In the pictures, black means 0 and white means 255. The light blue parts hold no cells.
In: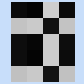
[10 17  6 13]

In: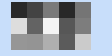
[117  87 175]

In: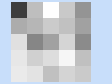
[148 193 161 208 234]

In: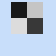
[197 220]

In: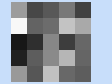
[ 65 195 135  93 153]

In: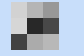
[152  40  66]
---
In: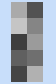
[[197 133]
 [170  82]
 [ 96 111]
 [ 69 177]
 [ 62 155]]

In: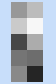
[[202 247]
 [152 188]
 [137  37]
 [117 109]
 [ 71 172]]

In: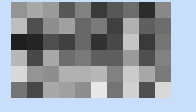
[[216 148 142 176 176 183 129 203 168 122]
 [190  79 142 160 103 122  64 176  95 109]
 [183  72 168 109 122  95  95 154  79 129]
 [148 168 154  87 129  58  87 109  44 136]
 [116  72 168 160 142 231 116 209  79 216]
 [ 31  37  79  64 103  50  72 197  58 116]]

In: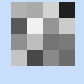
[[196  72 137 108]
 [177 170 211  32]
 [143 189 116 122]
 [ 88 241 149 203]]

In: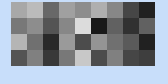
[[181 112  41 154  76 148 112  90  33]
 [168 187 104 160 141 175 135  70  33]
 [120 141  84 135 220  25  97  49  97]
 [ 84 128  56 120 200  76 128  70  62]]

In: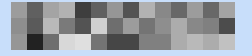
[[156  96 164 178  62  96 150  83 178 136 104 156 104 164]
 [150  34 110 216 223 116  70  70 128 128 172 185 172 193]
 [142  90 185 122  83 208 110 156 116 142 172 136 128  76]]

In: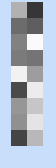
[[242 157]
 [177  54]
 [150 198]
 [144 228]
 [129 250]
 [123 116]
 [108  94]
 [ 74 236]
 [ 68 184]]

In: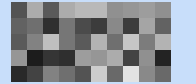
[[150  28  53  47 157 150 172  67 144  35]
 [ 98 111  47 118  75  60 137  60 165  98]
 [ 90 130 191 118  90 179 111 198 124 179]
 [ 83 172  90 172 185 185 144 150 157 144]
 [ 41  67 130 111  83 205 105 227 137 105]]

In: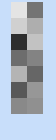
[[228 116]
 [208 174]
 [180 102]
 [137 144]
 [109 131]
 [ 88 151]
 [ 46 194]]
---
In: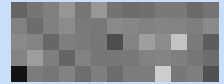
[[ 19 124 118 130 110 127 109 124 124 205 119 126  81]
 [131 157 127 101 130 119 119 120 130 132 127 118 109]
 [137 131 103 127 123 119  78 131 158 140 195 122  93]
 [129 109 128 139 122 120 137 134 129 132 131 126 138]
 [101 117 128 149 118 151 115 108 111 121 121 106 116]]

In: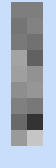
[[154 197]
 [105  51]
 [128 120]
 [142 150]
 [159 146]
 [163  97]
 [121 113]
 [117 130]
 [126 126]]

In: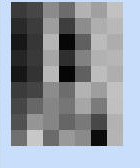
[[112 199 107 153 138  12 180]
 [ 81 149 133 102 121  72 178]
 [ 70 103 133 118 166 123 191]
 [ 59  68 140 109 178 158 193]
 [ 22  51 184   6  96 189 174]
 [ 37  57 166  47 130 177 182]
 [ 23  54 181   7  96 187 173]
 [ 42  60 158  62 141 174 184]
 [ 59  70 139 108 178 160 193]]

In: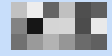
[[113 154 179 150 107  96]
 [131  22 213 214  76 233]
 [193 237 100 192  79  95]]

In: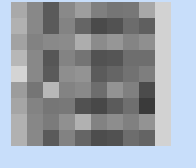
[[177 136  90 130 101  77  81 109 100 210]
 [177 135 123 144 177 130 141 128 147 210]
 [165 131 118 120  81  72  91 111  58 210]
 [156 117 184 131 137 109 147 128  75 210]
 [212 136  90 142 147  91 101 114 126 210]
 [183 136  86 131 116  82  85 110 110 210]
 [162 130 137 139 173 139 150 132 143 210]
 [177 136  90 131 101  74  82 108  95 210]
 [169 136  90 137 158 127 117 119 168 210]]

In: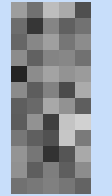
[[113 120 128 118  99]
 [145  94 126  94 140]
 [148 118  50  85 169]
 [119  95  81 198 122]
 [ 92 146  63 196 209]
 [ 94 105 168 146  94]
 [139  93 130  75 171]
 [ 36 140 163 147 155]
 [140  97 132 135 113]
 [102 135 159 118 140]
 [109  54 133  96 114]
 [157 113 189 170  79]]

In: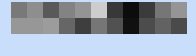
[[151 151 156 102  62 118  81  16  76  98  74]
 [121 142  89 131 148 205  56  12  59 118 149]]
